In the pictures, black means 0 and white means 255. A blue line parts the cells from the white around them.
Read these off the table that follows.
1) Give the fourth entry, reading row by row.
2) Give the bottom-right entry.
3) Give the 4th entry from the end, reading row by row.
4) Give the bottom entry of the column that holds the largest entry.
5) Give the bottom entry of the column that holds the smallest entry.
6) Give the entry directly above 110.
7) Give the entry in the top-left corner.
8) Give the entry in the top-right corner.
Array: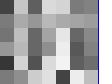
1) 218
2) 190
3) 224
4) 67
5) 123
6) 130
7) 67
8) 130

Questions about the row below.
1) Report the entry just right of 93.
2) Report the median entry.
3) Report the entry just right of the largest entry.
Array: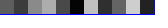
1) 60
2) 93
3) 34

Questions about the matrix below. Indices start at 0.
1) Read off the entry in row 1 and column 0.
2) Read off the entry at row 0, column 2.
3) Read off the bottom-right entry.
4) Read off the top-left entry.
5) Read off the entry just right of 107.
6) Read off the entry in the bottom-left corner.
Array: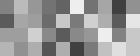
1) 91
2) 151
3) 200
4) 130
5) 200
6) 181
